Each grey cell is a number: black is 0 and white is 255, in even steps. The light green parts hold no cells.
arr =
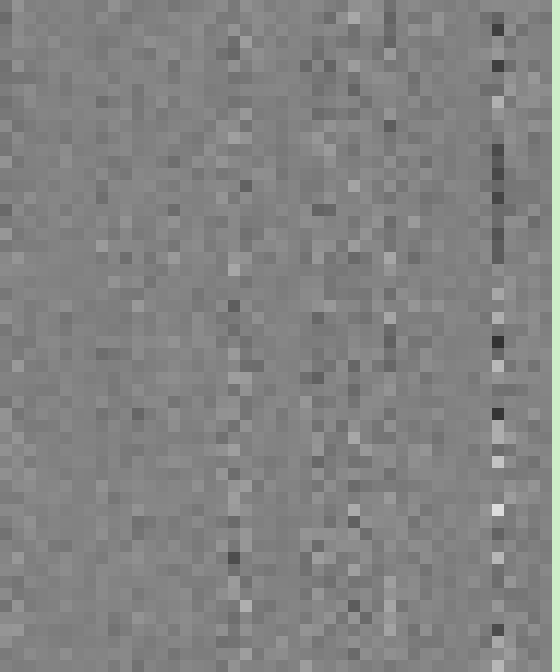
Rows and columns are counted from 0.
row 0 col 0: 121
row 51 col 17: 128
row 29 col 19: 154
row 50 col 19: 121
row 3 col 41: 144
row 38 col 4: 129
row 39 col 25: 128
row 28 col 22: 128
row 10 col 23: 123
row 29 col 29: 141
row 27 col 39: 129
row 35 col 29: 144
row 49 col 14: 135
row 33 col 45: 131
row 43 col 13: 130
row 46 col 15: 136
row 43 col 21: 128
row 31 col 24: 130
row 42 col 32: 139
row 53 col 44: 124
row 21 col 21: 125
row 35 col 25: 137
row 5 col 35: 127
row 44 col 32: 133
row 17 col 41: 108
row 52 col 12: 130
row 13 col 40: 124
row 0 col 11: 123
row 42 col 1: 138
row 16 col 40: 136
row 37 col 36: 123
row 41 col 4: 138
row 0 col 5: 132
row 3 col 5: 126
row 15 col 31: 123
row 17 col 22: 129
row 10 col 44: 144
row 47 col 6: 133
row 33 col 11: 131
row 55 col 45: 131

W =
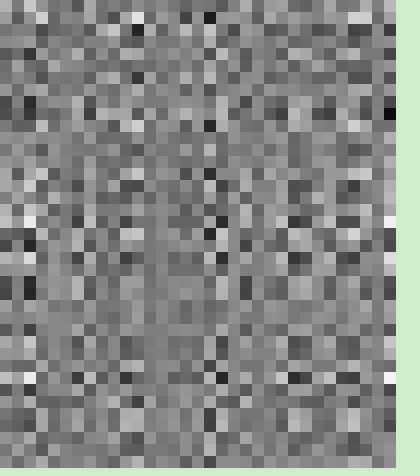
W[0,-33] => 177
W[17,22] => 156
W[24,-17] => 137
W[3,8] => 128
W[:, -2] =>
[125, 107, 140, 137, 120, 134, 138, 119, 127, 129, 111, 127, 138, 129, 111, 135, 134, 115, 135, 111, 127, 139, 131, 124, 128, 121, 123, 124, 133, 133, 115, 137, 127, 134, 115, 116, 135, 137, 115]
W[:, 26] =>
[126, 130, 79, 126, 120, 162, 100, 125, 131, 79, 127, 150, 136, 149, 114, 126, 176, 112, 153, 115, 140, 152, 158, 140, 140, 128, 145, 129, 145, 142, 121, 161, 122, 92, 117, 108, 111, 149, 128]
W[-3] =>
[147, 132, 169, 101, 117, 114, 100, 133, 138, 161, 103, 80, 147, 117, 123, 143, 119, 170, 94, 106, 163, 131, 119, 134, 107, 98, 111, 133, 118, 82, 122, 135, 138]
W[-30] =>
[79, 108, 56, 110, 100, 120, 165, 64, 177, 164, 165, 87, 164, 106, 152, 178, 150, 134, 183, 90, 115, 141, 90, 64, 184, 155, 79, 64, 173, 133, 78, 129, 12]
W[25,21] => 116
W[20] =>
[70, 133, 39, 119, 150, 141, 178, 85, 135, 111, 150, 137, 119, 126, 135, 145, 135, 121, 178, 139, 67, 144, 106, 95, 155, 168, 140, 90, 137, 150, 86, 127, 74]
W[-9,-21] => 122
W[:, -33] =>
[177, 157, 116, 137, 87, 110, 114, 150, 74, 79, 121, 144, 119, 148, 167, 168, 126, 178, 192, 103, 70, 178, 142, 77, 69, 157, 135, 88, 168, 149, 121, 190, 84, 150, 116, 104, 147, 118, 141]
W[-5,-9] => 172
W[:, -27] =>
[86, 128, 119, 108, 174, 132, 122, 119, 175, 165, 156, 114, 122, 108, 113, 77, 122, 95, 64, 170, 178, 68, 112, 178, 178, 109, 126, 163, 84, 99, 148, 61, 167, 95, 156, 164, 100, 123, 129]
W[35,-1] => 73
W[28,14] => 109
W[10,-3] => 168
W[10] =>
[121, 95, 97, 187, 109, 139, 156, 133, 126, 86, 179, 206, 110, 146, 142, 92, 150, 40, 174, 146, 113, 109, 148, 111, 171, 158, 127, 124, 157, 207, 168, 111, 112]
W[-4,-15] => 184
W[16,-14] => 156
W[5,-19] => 113
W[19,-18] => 108
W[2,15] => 184
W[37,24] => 93
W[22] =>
[142, 146, 154, 123, 153, 132, 112, 151, 102, 112, 100, 135, 108, 134, 111, 111, 110, 140, 98, 147, 125, 127, 141, 160, 91, 116, 158, 157, 98, 113, 139, 131, 182]
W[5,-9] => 96
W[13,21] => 124
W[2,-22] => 36
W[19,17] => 41
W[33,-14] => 89
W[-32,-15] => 128
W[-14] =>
[157, 117, 165, 150, 117, 125, 109, 152, 117, 119, 129, 152, 121, 137, 125, 103, 126, 103, 112, 134, 151, 116, 150, 142, 122, 116, 128, 149, 127, 141, 165, 121, 160]
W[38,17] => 73
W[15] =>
[168, 146, 203, 93, 127, 114, 77, 149, 121, 161, 79, 74, 140, 118, 111, 136, 107, 187, 66, 109, 172, 129, 127, 158, 78, 83, 126, 154, 99, 62, 126, 135, 175]
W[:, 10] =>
[112, 168, 115, 98, 173, 100, 114, 144, 153, 165, 179, 110, 100, 107, 162, 79, 90, 133, 68, 189, 150, 64, 100, 157, 152, 129, 127, 149, 85, 92, 164, 55, 152, 109, 172, 179, 103, 94, 150]
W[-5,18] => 172

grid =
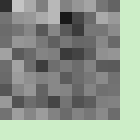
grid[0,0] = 47
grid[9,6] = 131
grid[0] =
[47, 196, 170, 127, 184, 130, 150, 164, 117, 99]
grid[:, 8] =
[117, 170, 118, 136, 144, 91, 139, 112, 127, 138]
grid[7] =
[86, 133, 150, 99, 136, 132, 102, 132, 112, 115]
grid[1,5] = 24
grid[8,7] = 93
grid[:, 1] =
[196, 147, 116, 150, 91, 163, 156, 133, 82, 158]
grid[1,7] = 107
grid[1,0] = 115
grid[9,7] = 119
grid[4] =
[162, 91, 106, 132, 127, 58, 67, 94, 144, 149]
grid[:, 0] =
[47, 115, 107, 110, 162, 109, 106, 86, 153, 114]
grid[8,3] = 97
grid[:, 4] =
[184, 184, 135, 96, 127, 110, 136, 136, 69, 130]
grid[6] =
[106, 156, 143, 130, 136, 91, 109, 120, 139, 113]
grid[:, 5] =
[130, 24, 89, 119, 58, 122, 91, 132, 116, 107]
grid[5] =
[109, 163, 109, 61, 110, 122, 108, 131, 91, 90]
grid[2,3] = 88
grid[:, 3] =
[127, 170, 88, 121, 132, 61, 130, 99, 97, 156]
